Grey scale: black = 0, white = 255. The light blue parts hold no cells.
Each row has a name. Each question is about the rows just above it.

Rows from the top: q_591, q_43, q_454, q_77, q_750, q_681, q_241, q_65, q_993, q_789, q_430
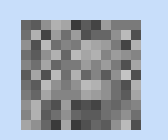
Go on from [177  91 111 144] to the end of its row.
[102  91  91 111 122 144 111]
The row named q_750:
[132 111 165 102 122 122 156 132 156 122  80 165]
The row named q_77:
[111  91 144 177 102 186 165 177 132 156 144 132]
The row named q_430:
[165 144 102  58 165  58  80 102  91 144 186  80]
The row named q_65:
[122 102 165 132 132 132 165 156 144 111  91 165]
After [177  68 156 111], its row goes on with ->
[156  80 102 102 144 186  80]
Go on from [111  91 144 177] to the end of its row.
[102 186 165 177 132 156 144 132]

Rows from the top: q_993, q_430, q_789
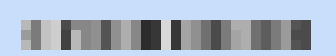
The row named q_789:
[184 123 195 206  66 184 135 144  84 144 174 135  44  55 216  55 164 144
 112  75 123 164 174 112  93 123 155  84  75]
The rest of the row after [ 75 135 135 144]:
[ 84 144 174 135  44  55 216  55 164 144 112  75 123 174 174 112  93 123
 155  84  75]
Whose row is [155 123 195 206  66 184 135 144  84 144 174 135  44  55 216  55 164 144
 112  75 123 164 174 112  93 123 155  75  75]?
q_430
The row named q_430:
[155 123 195 206  66 184 135 144  84 144 174 135  44  55 216  55 164 144
 112  75 123 164 174 112  93 123 155  75  75]
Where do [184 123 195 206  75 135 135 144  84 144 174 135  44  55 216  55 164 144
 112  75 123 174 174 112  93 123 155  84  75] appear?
q_993

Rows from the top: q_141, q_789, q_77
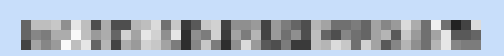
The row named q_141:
[101 190 190 199 143 230 190  78 172  78  78 181 190 219 112 199  58  89
 199 209  67 143 143 154  67 154 124 101  78 181 163 112 112 124 101 163
 134 154 219 172 112 239 112  34  67 219]
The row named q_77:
[ 67 163 134 154 249 190 230 101 181  67 172 154 209 199 163 124  46 134
 199 124  46 143 219 154  89  78 124  58  58 190 181 219 199 112 209 163
  89 134 181 143 112 181 230 134 124 124]
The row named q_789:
[101 134 124 172 172 249 190 154 172 101 209 163 230 209 143 230  46 143
 124 209  58 163 124 181  67 154 112 143  78 190 101  78 134 112 101 163
 181  89 199 154 112 163 230  89  89 101]

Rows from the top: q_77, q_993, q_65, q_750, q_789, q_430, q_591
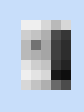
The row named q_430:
[239 227 215  24  14]
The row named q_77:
[239 239 215 185 215]
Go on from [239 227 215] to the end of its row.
[24 14]
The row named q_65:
[185 114 165  63  45]
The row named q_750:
[185 175 165  63  45]

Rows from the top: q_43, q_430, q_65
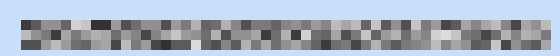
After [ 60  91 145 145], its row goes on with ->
[101 209 197  50  50 155  81 110 145 145  81 155 122 178 101 110 178 133
  81 122 122 101 133 145 122 155 133 187 166 187 101 197  91 145  81 197
 122 155  71  91 166 133 166 187 133  71 166 145 187]
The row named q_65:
[ 81  81 155 187 155 110 101 155 166  71 187 122 155  71  50  91  91 220
 101  81 133  91 178 122 166 110 145 166 133 101  60 110 122  71 122 178
 122  91 122 133 145 187 133 166 145  91 101 197  71 145 110  91 166]
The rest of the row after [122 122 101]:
[133 145 122 155 133 187 166 187 101 197  91 145  81 197 122 155  71  91
 166 133 166 187 133  71 166 145 187]

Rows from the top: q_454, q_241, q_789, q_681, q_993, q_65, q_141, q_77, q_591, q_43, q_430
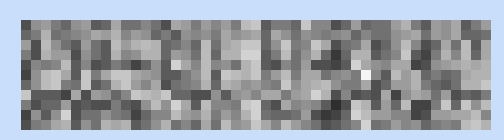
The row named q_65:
[ 67 145 187 198 167  91 198 123 167 198 198 167 156 145  91  91 123 145
 187  91 198 187 178 198 123 156 187 123 167 167 113 134 145 123 245 134
  91 187 156 178 103 123 103 113 167 178 178]
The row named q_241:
[103 123 178 113 123 134 145 167 156 178 134 156 145 103 123  91 145 134
 145 123 167 145 156 167 103 167 145 113 145 134 123 134 145 103 134 113
 113 145 156 167 113 156 145 167 103 103 113]
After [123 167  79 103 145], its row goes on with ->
[187 134  79 103 167 113 187  91 167]
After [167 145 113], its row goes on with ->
[145 134 123 134 145 103 134 113 113 145 156 167 113 156 145 167 103 103
 113]
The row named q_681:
[123  79 178 156 156  79 145 113  91 178 134 145 178 178 103 156 145 113
 187 103 178 178 210 210  91 123 187 113 145 178 103  56 103 178 178  91
 113 134 198  91  67 123 178 134 187 103 167]

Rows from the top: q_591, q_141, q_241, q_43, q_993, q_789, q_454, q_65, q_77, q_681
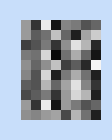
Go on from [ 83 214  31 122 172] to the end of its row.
[113  31]
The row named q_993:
[143 102 143 193  63  93  40 245]

